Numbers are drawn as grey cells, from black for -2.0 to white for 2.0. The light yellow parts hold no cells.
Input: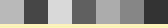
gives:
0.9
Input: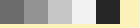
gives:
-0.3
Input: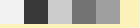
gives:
1.8
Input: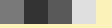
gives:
-0.1
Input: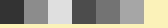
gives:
-1.2
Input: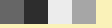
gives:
-0.4
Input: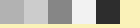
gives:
0.8
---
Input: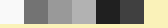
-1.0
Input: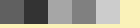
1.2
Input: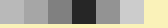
1.2
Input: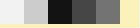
-0.2
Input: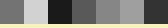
-1.2
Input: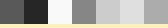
0.7
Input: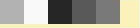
-0.1
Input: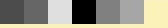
0.6
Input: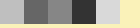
1.4
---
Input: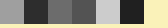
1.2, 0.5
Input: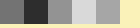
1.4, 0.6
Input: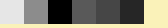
1.6, 0.2
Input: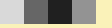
1.4, 0.3
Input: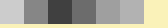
1.2, 0.8
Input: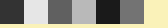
1.6, 0.9
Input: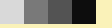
1.4, -0.1
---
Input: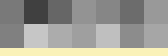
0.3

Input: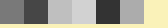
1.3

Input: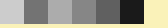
0.1

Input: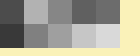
-0.5

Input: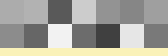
1.2

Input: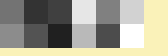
1.6

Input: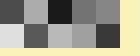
-0.2
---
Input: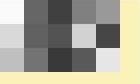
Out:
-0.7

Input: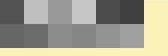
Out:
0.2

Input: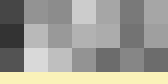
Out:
0.4

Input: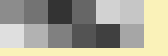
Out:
0.0

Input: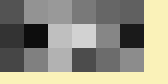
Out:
1.0

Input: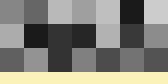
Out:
-1.2

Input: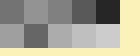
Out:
0.7

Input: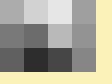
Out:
0.9

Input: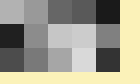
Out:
1.1

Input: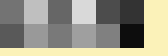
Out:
-0.1
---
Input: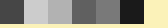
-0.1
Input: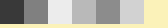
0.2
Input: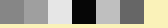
1.0
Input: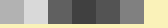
-0.7
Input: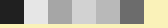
0.9
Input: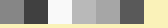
0.6
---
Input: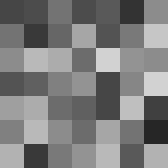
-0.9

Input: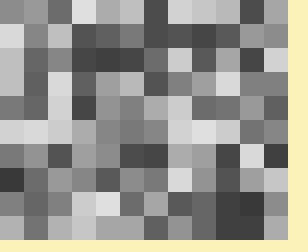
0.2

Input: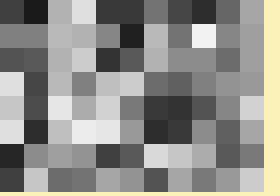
-1.0

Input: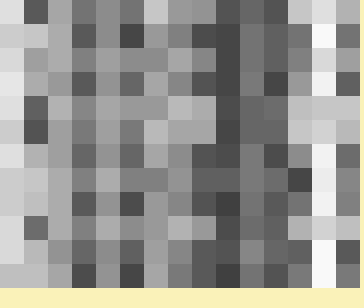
1.5

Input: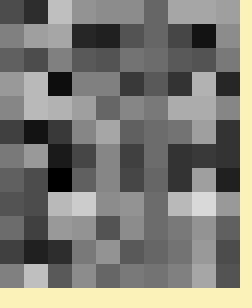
-0.8

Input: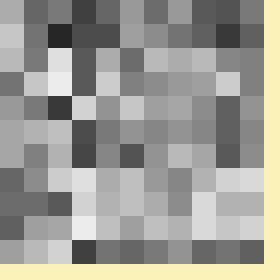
0.7
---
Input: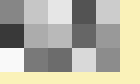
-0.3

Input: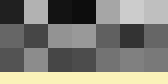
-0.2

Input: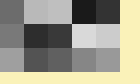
-0.5

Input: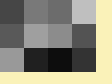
-1.5

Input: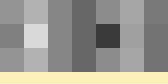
0.2

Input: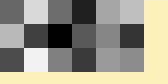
-1.1

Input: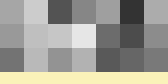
-0.6
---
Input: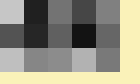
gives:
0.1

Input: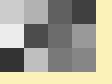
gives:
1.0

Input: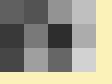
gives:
0.5

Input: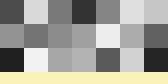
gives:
1.8

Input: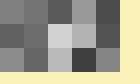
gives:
-0.4

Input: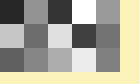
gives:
0.1

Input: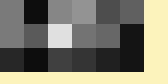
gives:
-1.8
